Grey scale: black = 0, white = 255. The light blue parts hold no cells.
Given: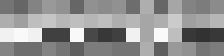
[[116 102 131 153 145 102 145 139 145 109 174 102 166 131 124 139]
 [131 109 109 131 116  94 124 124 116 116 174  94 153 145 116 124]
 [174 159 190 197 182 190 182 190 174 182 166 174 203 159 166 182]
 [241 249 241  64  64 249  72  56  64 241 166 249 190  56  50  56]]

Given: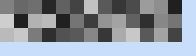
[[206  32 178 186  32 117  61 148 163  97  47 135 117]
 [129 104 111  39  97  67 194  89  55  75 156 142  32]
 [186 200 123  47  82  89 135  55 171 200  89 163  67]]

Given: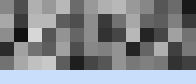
[[141  17 215  86 147 101 141  50  70 184  36  70 161 114]
 [168  58 184 184  93  78 141  58 114 168 101  93 128  58]
 [135  78 176 153 184 107 153 176 184 153 135  86 107  24]
 [ 43 161 114  93 161  78 135 128 147  36 101 176  64 120]
 [114 168 192 200  93  30  70  86 147 120 128 120  50  64]]

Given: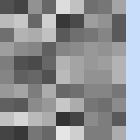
[[ 68  56 118 103 229 207 125 125 172]
 [ 81  68 146 103 221 193 111 118 164]
 [125  81  74 103 179 164 152 158 179]
 [ 96  89 139 152 199 172 118 111 139]
 [133  96 103  81 186 164 146 146 179]
 [158 139 133  96 133 139 152 146 158]
 [152 164 125 172 103 111 133 133 118]
 [111 179 172 193  89 111 118 133  89]
 [186 199 103 207  56  74 158 146  89]
 [193 213 186 172  50  68 139 125  89]]

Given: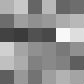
[[ 66  59  81  73 248 222]
 [ 94 152 115 158 178 164]
 [109 158 144 152 172 184]
 [208 164 144 137 121 144]
 [192 172 129 137 129  94]
 [178 200 101 184 101 109]]

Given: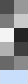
[[244  36]
 [178  64]
 [104 138]
 [ 77 152]
 [123 202]]

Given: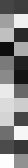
[[138  20]
 [122  33]
 [192  41]
 [ 75  55]
 [ 69  61]
 [212  69]
 [234 104]
 [253 145]
 [ 13 173]
 [219 205]
 [160 240]
 [110 246]]

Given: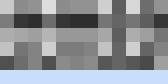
[[124  54  46 109  54  46  46 117 101 117  94  54]
 [ 80 109 131  80 139 131 139  87 101  87  74 159]
 [194 117 131 207 124 124 131 194 101 207 101 131]
 [201 139 146 221 139 146 146 207  94 215 109 146]
 [173 167 159 181 152 152 152 167  94 173 159 117]]

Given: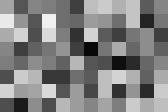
[[ 78  27 141  78 183 156 133 164 125 203 171 190]
 [133  63  97 118 148  63   8 118 171 103 141  97]
 [164  85 133 125 110  63 190 203 177 196  91 133]
 [125 103 141 125  97 183  85  78  14  42 103 133]
 [233 148  85 240 110 103 156 148 110 196  35 118]
 [211 156 164 218  85 156  71 190  49 148  42 203]
 [ 78 203 183  56  56 110  91 190 211 177  97 171]
 [171 211  78 218 125  49 211  91  63 118 141  63]]
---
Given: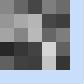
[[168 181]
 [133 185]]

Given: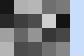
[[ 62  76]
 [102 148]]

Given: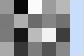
[[174 107]
 [ 22 187]]

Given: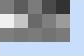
[[197 105]
 [119 123]]

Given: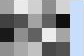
[[ 81 163]
 [142  97]]

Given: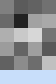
[[ 34 162]
 [201 215]]

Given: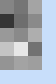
[[110 138]
 [138 174]]

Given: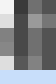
[[ 73 154]
 [ 73 112]]
